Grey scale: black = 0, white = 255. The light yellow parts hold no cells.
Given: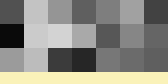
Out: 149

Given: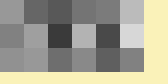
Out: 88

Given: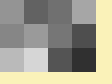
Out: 112

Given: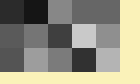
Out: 135

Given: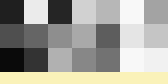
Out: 37

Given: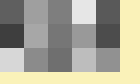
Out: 126

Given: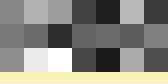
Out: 156

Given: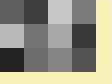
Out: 200
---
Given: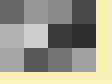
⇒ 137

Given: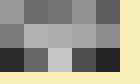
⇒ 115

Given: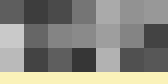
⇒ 74

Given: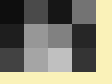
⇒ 22

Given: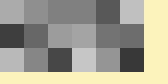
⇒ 128

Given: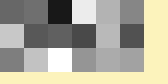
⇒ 23

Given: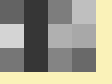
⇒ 125

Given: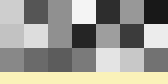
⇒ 144

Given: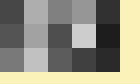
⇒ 128

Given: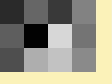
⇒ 57
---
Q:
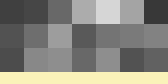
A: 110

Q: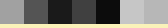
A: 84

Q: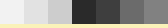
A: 129

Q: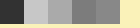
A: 136

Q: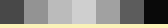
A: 147

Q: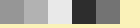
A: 150
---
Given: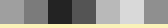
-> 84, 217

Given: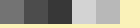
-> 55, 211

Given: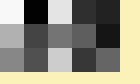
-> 116, 248

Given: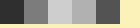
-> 206, 206

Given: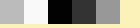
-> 2, 249

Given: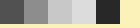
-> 200, 220
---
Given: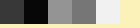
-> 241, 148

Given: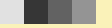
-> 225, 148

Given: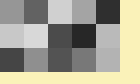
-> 216, 208

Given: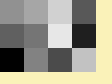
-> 231, 209

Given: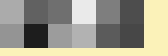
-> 234, 178

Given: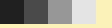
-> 228, 151

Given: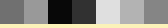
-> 223, 179
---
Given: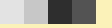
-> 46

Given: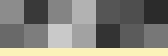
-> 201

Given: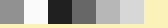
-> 32

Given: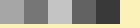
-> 196

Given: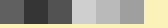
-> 82

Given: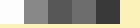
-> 87

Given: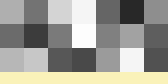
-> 87

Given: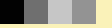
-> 198

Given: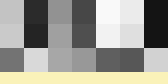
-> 167
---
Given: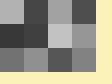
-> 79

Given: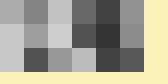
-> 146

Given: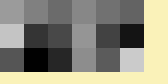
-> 99

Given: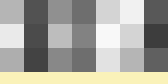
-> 88

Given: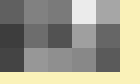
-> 166

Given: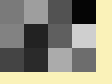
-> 5

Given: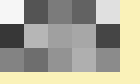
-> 224

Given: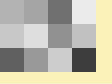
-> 235

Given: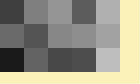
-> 176
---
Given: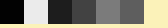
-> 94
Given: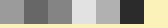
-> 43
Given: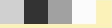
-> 251
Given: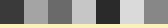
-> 135
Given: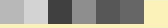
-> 102
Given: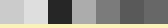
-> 103
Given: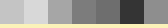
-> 142
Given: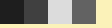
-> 99
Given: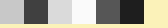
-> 31
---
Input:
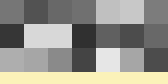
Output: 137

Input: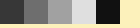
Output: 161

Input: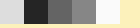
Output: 100

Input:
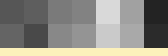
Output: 135

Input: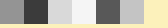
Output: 217

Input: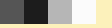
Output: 182

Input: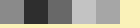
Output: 104

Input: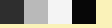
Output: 244

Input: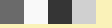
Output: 53

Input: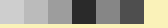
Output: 157
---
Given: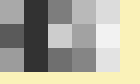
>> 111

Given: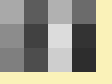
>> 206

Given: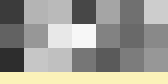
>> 192

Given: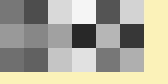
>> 197

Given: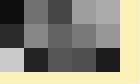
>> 86

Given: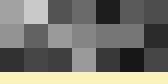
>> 63
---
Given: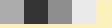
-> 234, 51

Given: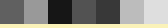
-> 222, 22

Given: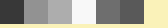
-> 248, 56

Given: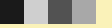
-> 207, 26

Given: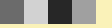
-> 210, 39

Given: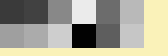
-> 235, 2
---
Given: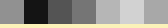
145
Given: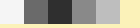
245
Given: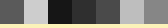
90
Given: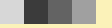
215
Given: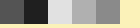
84
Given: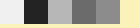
240
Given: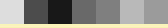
221
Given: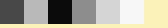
72
